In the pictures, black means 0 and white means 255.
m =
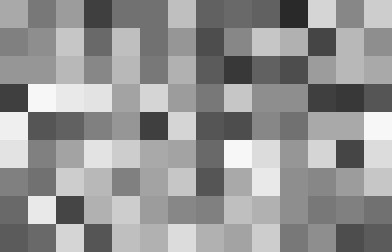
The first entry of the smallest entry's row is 169
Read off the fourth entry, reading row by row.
63
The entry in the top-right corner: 205
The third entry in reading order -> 156
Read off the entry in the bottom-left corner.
91
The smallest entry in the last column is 85
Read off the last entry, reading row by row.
91
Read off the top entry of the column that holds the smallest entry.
41
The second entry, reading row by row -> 120
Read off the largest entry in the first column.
239
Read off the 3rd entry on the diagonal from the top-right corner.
156
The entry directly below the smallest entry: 177
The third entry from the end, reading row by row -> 142
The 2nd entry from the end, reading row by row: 77
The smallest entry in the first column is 63
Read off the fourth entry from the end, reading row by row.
120
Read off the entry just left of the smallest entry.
97

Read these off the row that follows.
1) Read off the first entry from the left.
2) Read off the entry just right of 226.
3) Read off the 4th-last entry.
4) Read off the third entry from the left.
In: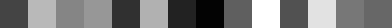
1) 68
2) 119
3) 81
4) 133

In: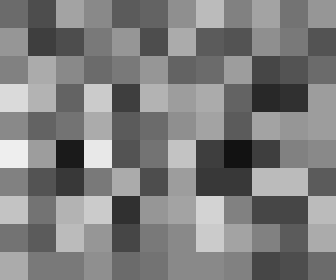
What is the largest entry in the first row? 187
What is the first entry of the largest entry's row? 238
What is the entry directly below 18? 56
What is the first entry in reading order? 107
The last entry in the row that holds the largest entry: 137
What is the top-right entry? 150
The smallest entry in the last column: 83
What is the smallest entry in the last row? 70
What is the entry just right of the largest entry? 157
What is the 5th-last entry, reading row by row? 137
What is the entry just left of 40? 99
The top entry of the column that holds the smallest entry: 129
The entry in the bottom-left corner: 171
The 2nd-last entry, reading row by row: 77
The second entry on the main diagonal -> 62
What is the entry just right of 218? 179
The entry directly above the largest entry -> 137
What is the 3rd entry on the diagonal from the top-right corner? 70
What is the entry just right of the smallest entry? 62
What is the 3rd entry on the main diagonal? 137
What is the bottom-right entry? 107
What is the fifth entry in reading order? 91
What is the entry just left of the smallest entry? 62
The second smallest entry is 26
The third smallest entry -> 40
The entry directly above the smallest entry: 91
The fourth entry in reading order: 137

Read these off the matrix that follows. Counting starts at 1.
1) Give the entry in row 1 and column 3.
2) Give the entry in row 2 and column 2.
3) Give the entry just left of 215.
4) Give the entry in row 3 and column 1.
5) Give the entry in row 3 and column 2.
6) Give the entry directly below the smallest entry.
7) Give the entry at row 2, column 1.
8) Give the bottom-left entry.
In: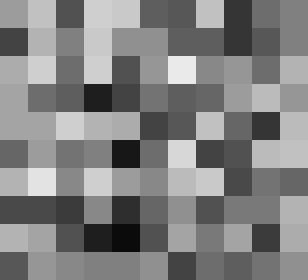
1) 81
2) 179
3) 109
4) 172
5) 207
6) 128
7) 67
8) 87

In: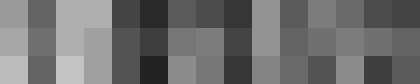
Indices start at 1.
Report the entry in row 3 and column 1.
188
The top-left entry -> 154
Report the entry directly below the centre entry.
118
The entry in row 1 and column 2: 99
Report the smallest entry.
35
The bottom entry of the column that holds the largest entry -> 195
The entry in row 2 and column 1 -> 167
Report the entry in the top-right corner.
68
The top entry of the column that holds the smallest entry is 41
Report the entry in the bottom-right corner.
91
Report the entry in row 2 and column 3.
174
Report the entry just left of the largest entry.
99
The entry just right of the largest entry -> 160
